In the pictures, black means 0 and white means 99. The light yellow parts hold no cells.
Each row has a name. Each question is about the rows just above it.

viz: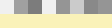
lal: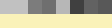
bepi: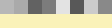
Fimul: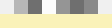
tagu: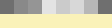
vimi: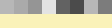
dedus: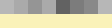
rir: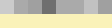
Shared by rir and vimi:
[66]
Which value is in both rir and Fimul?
[43]
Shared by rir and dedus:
[66]
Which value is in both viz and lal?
[48]
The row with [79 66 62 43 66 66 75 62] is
rir

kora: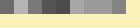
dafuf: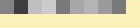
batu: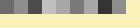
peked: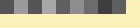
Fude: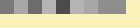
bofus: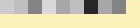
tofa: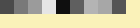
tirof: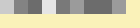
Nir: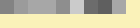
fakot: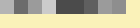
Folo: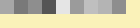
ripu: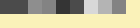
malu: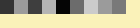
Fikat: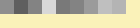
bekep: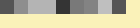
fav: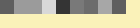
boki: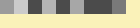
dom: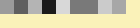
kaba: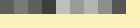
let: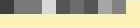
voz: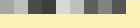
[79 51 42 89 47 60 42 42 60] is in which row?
tirof
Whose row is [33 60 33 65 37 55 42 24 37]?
peked
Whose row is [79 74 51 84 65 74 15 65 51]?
bofus

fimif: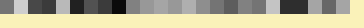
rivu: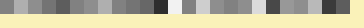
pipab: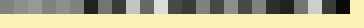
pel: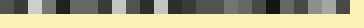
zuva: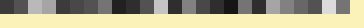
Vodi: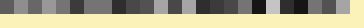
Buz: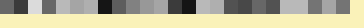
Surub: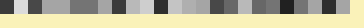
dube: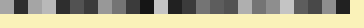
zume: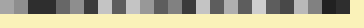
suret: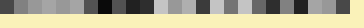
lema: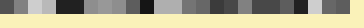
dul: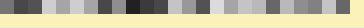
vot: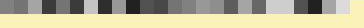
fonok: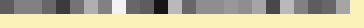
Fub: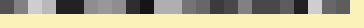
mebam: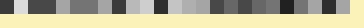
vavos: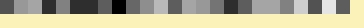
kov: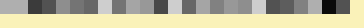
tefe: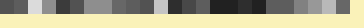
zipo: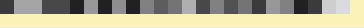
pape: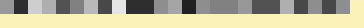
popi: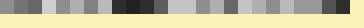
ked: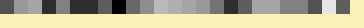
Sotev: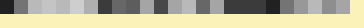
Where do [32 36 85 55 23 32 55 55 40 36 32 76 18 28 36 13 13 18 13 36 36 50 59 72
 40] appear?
tefe
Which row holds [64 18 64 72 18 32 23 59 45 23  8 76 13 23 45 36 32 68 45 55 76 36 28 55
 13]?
dube
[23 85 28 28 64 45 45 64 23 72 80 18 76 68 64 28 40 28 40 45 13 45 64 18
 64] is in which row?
mebam

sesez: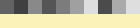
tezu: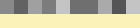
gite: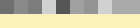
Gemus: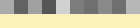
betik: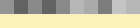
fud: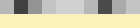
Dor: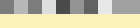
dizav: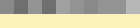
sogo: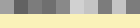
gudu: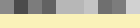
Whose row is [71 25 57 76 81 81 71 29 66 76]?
fud
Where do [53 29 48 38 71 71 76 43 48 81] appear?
gudu
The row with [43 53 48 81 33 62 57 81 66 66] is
gite

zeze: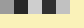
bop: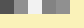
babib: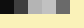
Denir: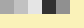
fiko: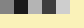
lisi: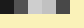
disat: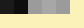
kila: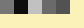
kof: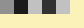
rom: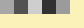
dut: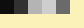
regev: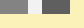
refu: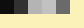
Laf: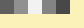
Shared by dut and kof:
[19]
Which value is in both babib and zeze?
[75]
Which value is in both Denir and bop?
[56]
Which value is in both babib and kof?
[75]
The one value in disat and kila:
[5]

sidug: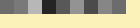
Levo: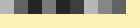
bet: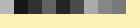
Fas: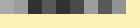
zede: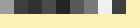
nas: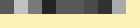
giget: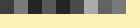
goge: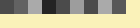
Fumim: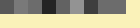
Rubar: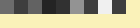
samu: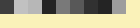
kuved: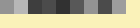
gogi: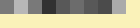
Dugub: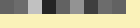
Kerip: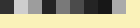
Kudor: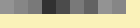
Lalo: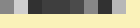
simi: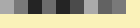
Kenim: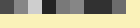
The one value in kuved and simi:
[29]
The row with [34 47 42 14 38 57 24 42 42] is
Fumim
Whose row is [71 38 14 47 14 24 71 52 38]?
Levo
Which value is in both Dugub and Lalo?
[24]
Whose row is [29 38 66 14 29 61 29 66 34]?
goge

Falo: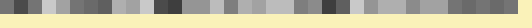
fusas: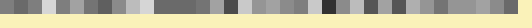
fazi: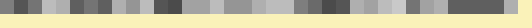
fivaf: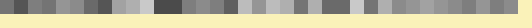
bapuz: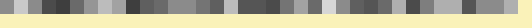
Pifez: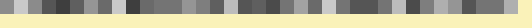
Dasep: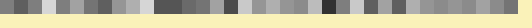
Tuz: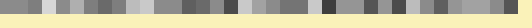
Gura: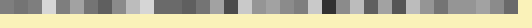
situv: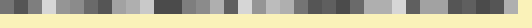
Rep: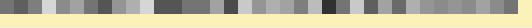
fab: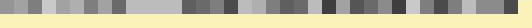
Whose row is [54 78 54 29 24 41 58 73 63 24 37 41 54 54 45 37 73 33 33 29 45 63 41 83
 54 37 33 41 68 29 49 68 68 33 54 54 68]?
bapuz
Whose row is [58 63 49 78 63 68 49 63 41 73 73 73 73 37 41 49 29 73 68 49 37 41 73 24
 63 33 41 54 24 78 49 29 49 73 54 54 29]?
fab
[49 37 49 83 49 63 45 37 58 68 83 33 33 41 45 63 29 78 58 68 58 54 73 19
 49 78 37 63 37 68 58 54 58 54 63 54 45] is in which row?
Dasep
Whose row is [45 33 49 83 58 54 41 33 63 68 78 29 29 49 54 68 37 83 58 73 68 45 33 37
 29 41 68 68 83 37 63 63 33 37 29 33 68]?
situv
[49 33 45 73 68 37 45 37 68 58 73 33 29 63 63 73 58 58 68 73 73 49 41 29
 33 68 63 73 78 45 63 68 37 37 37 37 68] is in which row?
fazi

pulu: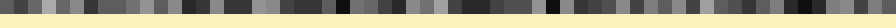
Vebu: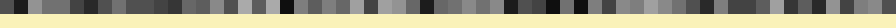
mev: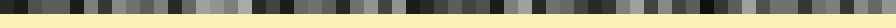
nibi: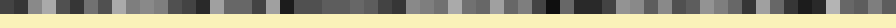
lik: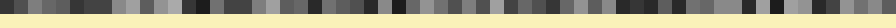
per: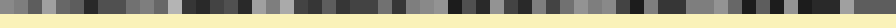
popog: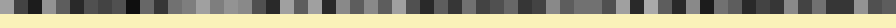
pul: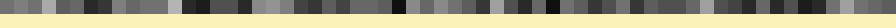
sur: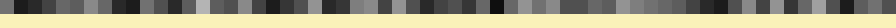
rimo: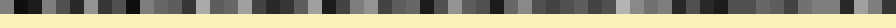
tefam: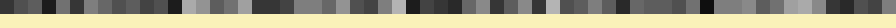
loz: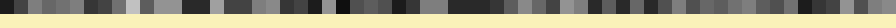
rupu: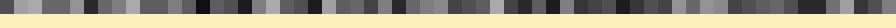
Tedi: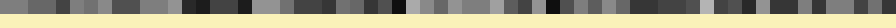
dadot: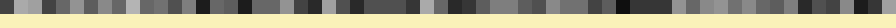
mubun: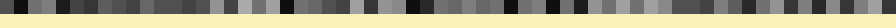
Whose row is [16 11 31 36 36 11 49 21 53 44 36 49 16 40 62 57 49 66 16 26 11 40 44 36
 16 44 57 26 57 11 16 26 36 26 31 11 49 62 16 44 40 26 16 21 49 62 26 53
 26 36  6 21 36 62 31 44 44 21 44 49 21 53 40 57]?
mev
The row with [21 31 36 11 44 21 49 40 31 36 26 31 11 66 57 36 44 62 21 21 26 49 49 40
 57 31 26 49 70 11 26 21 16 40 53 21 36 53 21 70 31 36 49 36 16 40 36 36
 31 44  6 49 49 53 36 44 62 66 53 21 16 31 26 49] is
tefam
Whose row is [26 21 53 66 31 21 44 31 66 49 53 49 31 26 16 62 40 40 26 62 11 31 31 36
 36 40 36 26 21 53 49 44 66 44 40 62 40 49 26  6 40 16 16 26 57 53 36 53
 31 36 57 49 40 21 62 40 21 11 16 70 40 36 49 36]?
nibi

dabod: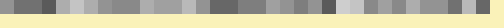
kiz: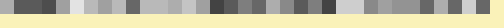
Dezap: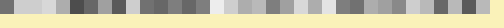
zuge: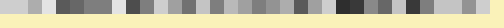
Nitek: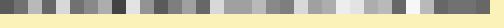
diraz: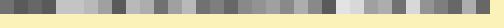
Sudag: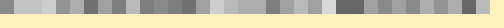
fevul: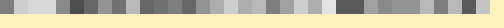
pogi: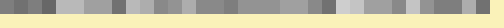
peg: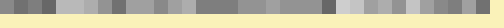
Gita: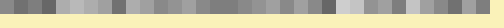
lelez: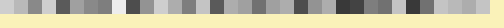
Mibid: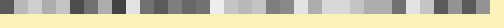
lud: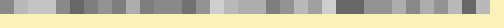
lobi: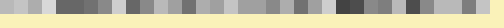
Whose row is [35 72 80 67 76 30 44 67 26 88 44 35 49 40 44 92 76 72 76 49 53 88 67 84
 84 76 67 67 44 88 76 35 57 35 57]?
Mibid
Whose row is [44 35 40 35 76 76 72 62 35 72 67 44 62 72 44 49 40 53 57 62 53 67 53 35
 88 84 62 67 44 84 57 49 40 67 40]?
diraz

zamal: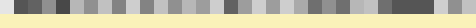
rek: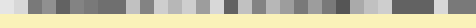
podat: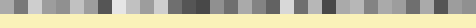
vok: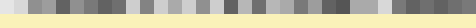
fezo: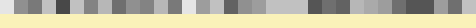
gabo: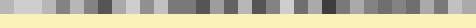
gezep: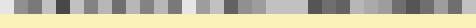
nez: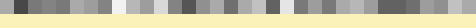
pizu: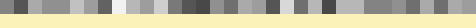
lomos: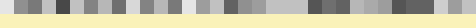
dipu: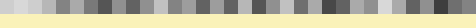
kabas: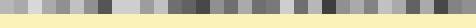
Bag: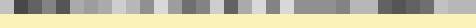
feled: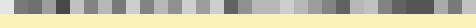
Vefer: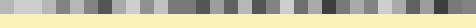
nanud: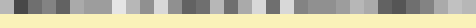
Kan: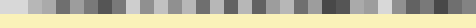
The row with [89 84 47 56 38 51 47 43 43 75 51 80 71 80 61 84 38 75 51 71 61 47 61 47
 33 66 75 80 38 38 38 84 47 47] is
rek
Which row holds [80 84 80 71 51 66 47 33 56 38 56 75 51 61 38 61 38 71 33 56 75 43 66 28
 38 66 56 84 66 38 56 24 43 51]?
dipu
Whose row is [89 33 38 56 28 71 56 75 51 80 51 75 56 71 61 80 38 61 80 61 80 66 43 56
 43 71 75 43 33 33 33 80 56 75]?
zamal
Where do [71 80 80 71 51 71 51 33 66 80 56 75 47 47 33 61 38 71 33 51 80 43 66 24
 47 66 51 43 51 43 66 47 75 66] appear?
gabo
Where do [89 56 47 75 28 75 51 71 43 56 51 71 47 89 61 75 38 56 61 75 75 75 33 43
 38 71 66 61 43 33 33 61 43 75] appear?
fezo

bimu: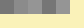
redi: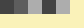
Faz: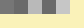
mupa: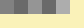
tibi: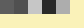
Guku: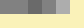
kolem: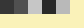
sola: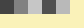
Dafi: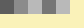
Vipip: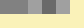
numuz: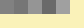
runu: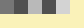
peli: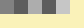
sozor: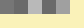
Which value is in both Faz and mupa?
[41]
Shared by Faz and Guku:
[41]

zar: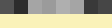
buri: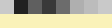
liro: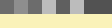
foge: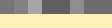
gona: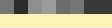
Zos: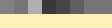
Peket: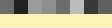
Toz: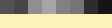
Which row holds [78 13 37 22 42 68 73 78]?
buri
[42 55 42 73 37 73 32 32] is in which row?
liro
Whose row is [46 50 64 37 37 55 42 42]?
foge
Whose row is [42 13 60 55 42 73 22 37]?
Peket

